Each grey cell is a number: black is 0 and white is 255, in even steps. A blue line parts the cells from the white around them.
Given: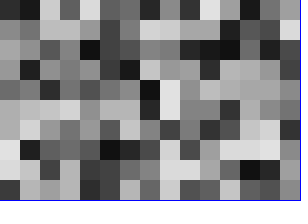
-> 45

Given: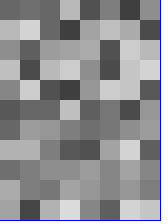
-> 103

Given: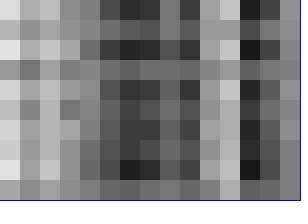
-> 219

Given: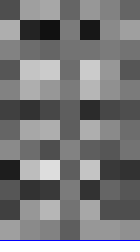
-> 78

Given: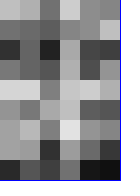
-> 191

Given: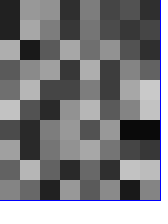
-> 33
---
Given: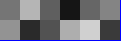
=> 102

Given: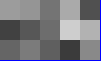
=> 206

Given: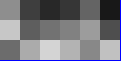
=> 156

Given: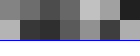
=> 161

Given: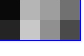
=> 158

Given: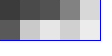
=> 130
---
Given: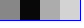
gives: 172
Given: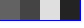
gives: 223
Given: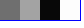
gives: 8
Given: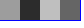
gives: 191
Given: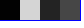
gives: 35
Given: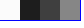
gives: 63
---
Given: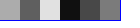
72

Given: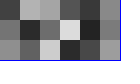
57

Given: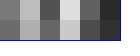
96

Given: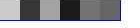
115

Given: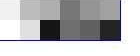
148

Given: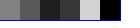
210

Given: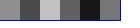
23

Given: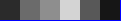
88

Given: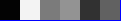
49
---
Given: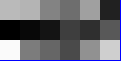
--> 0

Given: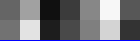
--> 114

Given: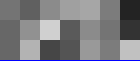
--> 103

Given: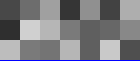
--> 47

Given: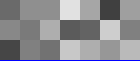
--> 136

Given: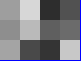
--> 142
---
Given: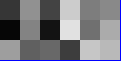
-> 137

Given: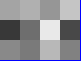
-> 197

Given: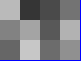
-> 115

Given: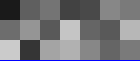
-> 122

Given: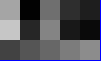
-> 30

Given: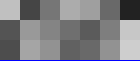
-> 34

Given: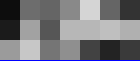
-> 51

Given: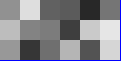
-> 117
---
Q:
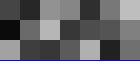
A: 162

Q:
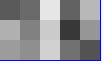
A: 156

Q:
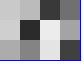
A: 172

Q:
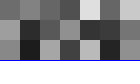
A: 136

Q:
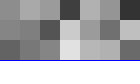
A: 99

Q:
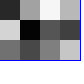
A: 113

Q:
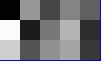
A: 207
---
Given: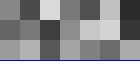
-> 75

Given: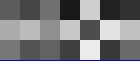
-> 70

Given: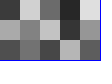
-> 209

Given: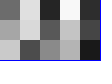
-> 224

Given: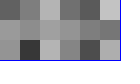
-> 126

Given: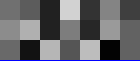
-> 92

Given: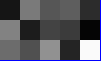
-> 122
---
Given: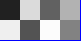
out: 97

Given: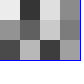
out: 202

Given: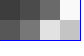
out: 106

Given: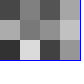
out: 144

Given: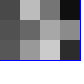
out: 167

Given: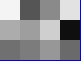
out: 207

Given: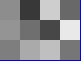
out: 71

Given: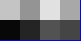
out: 225

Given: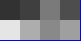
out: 122

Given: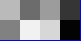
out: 156
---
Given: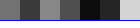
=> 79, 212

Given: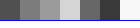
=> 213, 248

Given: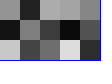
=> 60, 221

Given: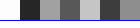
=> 88, 253

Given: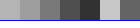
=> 78, 200

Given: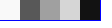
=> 160, 249

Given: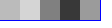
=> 128, 213

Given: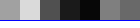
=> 26, 218
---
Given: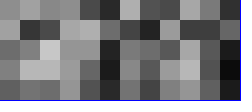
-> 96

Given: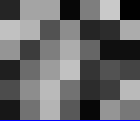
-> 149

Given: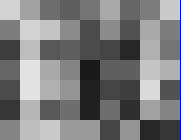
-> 39

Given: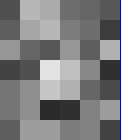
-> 130

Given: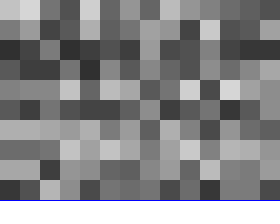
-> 123
